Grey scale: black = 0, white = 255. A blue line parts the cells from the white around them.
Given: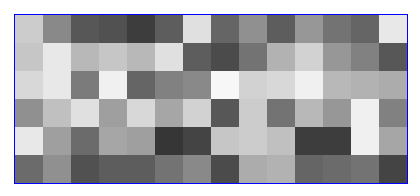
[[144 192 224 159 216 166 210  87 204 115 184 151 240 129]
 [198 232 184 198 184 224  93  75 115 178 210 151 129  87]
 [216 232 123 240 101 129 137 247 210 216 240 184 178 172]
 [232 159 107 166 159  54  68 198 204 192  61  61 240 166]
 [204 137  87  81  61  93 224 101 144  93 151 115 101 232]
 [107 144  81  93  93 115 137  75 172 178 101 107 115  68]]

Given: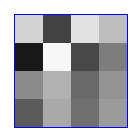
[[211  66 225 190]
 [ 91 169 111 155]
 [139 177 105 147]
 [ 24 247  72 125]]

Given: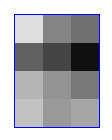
[[194 153 166]
 [181 147 120]
 [222 132 112]
 [ 96  68  16]]

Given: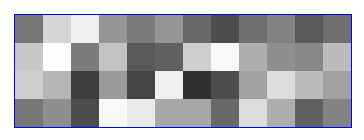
[[118 213 240 149 124 149 105  76 111 130  89 111]
 [200 254 124 194  89  97 206 248 174 143 136 188]
 [118 143  76 248 234 168 168 105 220 174  97 130]
 [206 182  61 155  68 240  48  76 161 220 188 161]]

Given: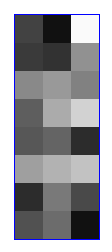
[[ 66  17 250]
 [ 94 171 210]
 [159 178 194]
 [ 58  50 145]
 [137 153 129]
 [ 44 121  73]
 [ 87 100  44]
 [ 81 108  17]]

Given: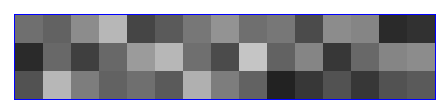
[[111  98 140 183  69  90 119 147 111 119  75 140 133  42  49]
 [ 82 183 125  98 111  90 176 125  98  34  55  82  55  82  90]
 [ 42 104  63 104 155 183 111  75 197  98 133  55 104 133 140]]
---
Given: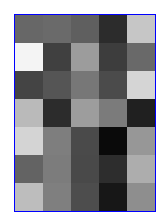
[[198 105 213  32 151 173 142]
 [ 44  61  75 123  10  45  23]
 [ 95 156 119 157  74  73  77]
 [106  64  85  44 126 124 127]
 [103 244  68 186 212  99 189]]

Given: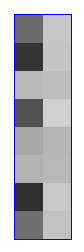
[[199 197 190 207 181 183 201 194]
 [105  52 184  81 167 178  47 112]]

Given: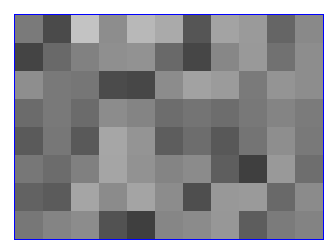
[[137 141 141 123 121 110 139 131]
 [101 113 148 132 142 153 105 123]
 [154 153 122 120 116  63 154  93]
 [163 135 155 109  88  94 152 151]
 [ 85  70 162 116 109 139  78 139]
 [170 105 140 109  93 132 140 134]
 [184 146  71 132 148 146 164  63]
 [141 143  75 140 166 165 139  82]
 [195 129 118 107  89 128 165 140]
 [ 74 105 121 121 119 108  91 132]
 [122  68 142 107  90 119  98 119]]

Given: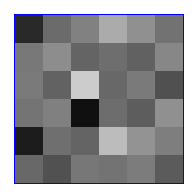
[[114 135  80 144 126  91]
 [144  97 122  93 147 124]
 [171 110 104 109 188 115]
 [129 100 204  16 100 119]
 [107 141  98 128 111  81]
 [ 41 120 122 116  28 104]]

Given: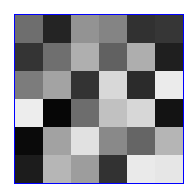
[[ 54  31 235  19 181 230]
 [ 49 174  43 215 101 234]
 [132  97 216 193 137  50]
 [147 175  51 109 225 157]
 [ 36 111 163   6 162 182]
 [110  52 124 237  10  28]]

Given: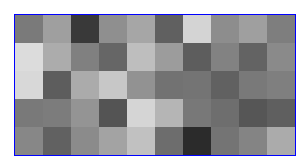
[[126 138 127  95 171]
 [159  99 121  86 132]
 [141 130  97 110 116]
 [212  93 116 120  43]
 [ 96 156 114 181 109]
 [166 190 146 213 193]
 [143 102 199  84 163]
 [ 57 128 171 148 139]
 [159 172  93 124  97]
 [122 220 216 121 135]]
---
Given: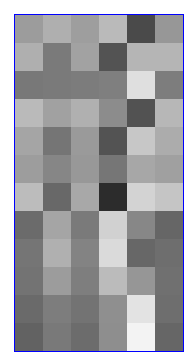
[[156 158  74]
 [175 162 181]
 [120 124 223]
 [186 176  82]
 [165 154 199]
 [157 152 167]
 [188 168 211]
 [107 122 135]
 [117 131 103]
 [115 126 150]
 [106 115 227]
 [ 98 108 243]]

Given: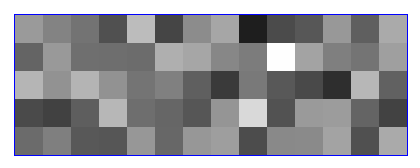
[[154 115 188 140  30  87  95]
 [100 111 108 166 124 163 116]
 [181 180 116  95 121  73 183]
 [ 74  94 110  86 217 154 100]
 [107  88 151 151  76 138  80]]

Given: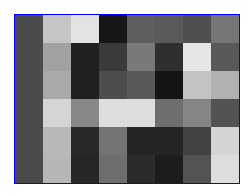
[[ 74 227  94  79]
 [ 75  33 121 229]
 [ 74  32  89 195]
 [ 74 136 221 133]
 [ 74  40  37  66]
 [ 74  38  43  84]]

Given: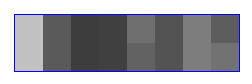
[[193  61 111 125]
 [193  61  98 125]]

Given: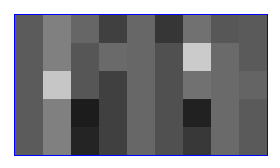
[[ 91 102 103 113  90]
 [ 91  86 103 203  90]
 [ 91  86 103 113 100]
 [ 91  28 103  33  90]
 [ 91  36 103  56  90]]

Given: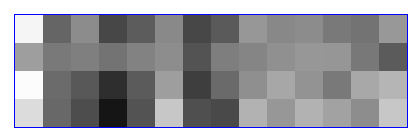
[[245 140  92  71 151 140 115]
 [158 127 130  83 133 151 120]
 [252  88  91  62 143 147 168]
 [220  77  83  79 178 178 141]]

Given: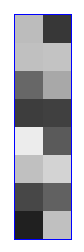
[[188]
 [192]
 [103]
 [ 61]
 [236]
 [192]
 [ 71]
 [ 32]]

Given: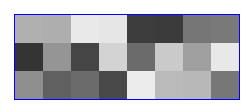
[[176 233  60 118]
 [ 52  69 107 160]
 [143 107 236 184]]
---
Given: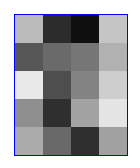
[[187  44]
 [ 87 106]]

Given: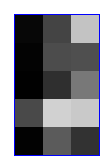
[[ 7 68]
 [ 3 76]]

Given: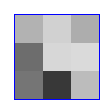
[[178 209]
 [109 215]]

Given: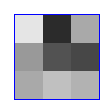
[[229  43]
 [153  82]]

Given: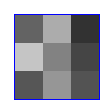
[[ 99 172]
 [197 130]]

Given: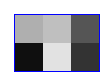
[[175 191]
 [ 15 226]]

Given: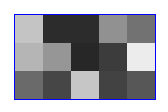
[[196  44]
 [181 150]]

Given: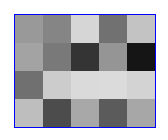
[[153 133]
 [163 121]]
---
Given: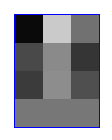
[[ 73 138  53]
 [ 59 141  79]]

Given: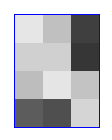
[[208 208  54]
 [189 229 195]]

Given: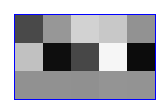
[[193  14  71]
 [145 145 144]]

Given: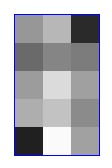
[[106 133 124]
 [156 219 160]]

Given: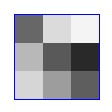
[[184  89  41]
 [214 157  94]]

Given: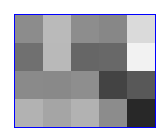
[[112 185 102]
 [138 137 142]]

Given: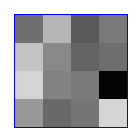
[[195 136 100]
 [212 130 122]]

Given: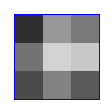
[[116 211 200]
 [ 74 130  89]]
